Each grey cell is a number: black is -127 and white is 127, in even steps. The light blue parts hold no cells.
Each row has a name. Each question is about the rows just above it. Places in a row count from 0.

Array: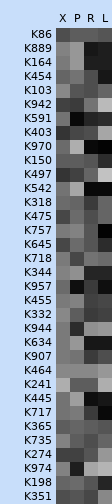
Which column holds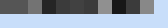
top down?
R
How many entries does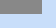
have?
3
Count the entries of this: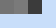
3
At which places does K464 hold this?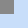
0 1 2
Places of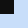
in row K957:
1 3
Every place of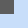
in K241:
1 2

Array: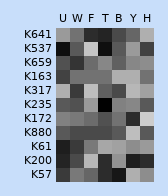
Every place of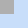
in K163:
4 5
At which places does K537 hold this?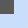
1 4
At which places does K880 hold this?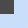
1 2 3
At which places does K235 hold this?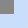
5
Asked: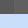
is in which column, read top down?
B
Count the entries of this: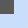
1

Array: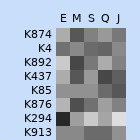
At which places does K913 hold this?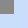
0 1
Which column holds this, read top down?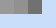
S
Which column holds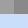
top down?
M
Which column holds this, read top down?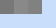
J

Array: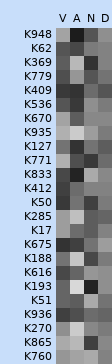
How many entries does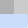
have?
2
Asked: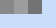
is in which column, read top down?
N
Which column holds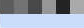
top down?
N

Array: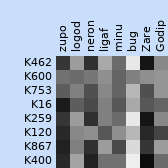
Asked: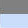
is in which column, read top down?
ligaf
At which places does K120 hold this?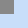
1

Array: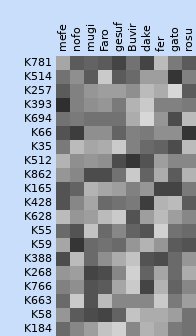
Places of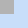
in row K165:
2
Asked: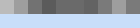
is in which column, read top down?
gato
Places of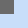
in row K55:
0 3 9
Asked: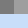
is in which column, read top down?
gato

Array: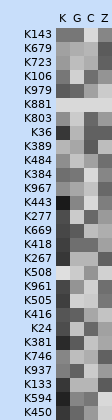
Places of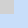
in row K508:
3
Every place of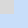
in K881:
0 1 2 3
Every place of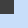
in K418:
0

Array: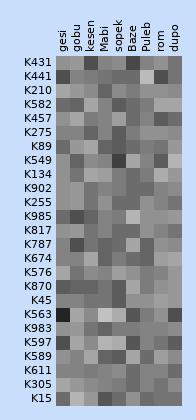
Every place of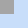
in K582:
2 7 8
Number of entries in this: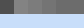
6
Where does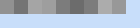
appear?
K134
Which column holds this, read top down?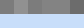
Puleb
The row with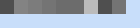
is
K441

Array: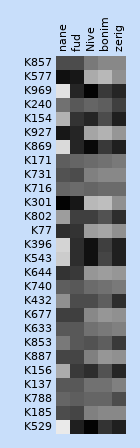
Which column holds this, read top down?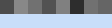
Nive
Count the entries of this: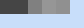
5
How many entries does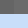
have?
2

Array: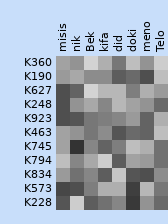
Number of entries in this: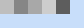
5
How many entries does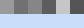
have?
6

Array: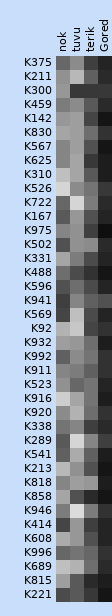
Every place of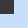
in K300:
1 2 3
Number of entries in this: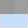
2
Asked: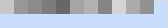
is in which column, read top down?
tuvu
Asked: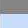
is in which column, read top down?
nok

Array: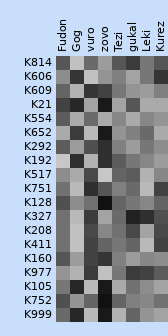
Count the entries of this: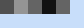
5
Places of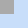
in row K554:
1 3 5
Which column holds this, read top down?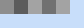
Kurez
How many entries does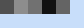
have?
5

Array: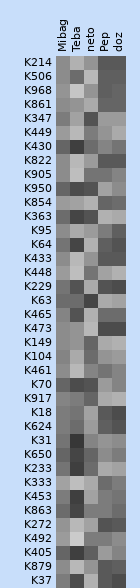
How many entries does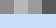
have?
4
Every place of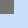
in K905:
2 3
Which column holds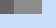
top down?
Mibag

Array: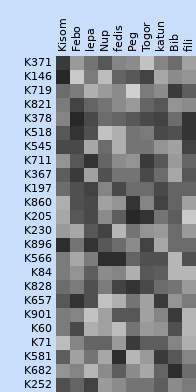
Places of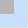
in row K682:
2
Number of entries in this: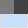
2
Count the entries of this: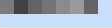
7
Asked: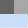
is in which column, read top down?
Nup
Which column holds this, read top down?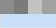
Nup
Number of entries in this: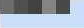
5
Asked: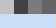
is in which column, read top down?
Togor

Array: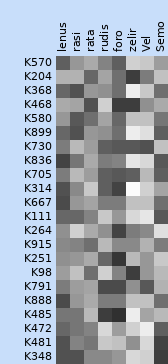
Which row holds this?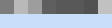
K730
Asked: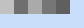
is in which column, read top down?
Semo
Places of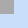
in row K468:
0 7
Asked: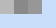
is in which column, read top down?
rasi
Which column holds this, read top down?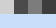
rudis
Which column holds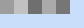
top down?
Semo
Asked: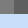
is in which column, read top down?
rudis

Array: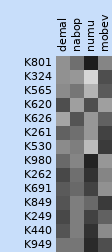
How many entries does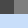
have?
2
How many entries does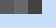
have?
3
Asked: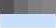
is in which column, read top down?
nabop
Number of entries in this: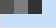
3
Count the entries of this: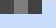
3
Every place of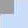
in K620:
1 3

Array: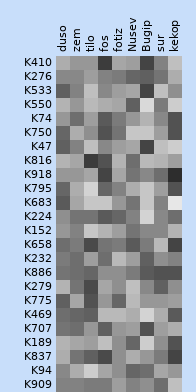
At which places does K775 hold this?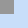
3 6 7
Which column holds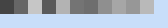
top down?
fos
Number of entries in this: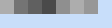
7
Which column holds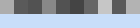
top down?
fos
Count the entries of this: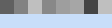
8
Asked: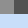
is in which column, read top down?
sur
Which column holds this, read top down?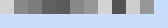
Bugip

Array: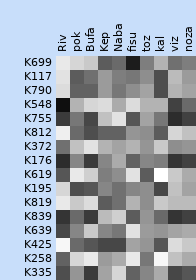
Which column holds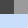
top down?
Kep
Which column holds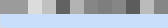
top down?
Kep
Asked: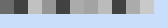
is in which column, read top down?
noza

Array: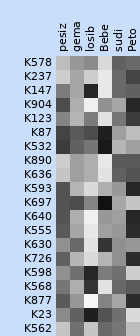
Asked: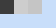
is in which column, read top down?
pesiz
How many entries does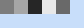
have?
5

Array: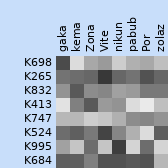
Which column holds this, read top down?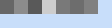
Zona
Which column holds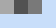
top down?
Por
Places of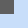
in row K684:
0 1
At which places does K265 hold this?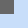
2 4 7
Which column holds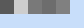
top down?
Zona
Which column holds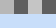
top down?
kema

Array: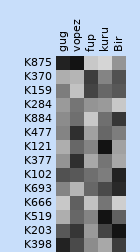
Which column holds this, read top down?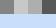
gug
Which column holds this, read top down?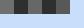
vopez
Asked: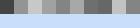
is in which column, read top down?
fup

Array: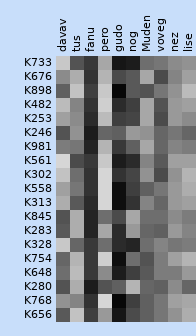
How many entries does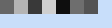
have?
7
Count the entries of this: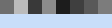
8

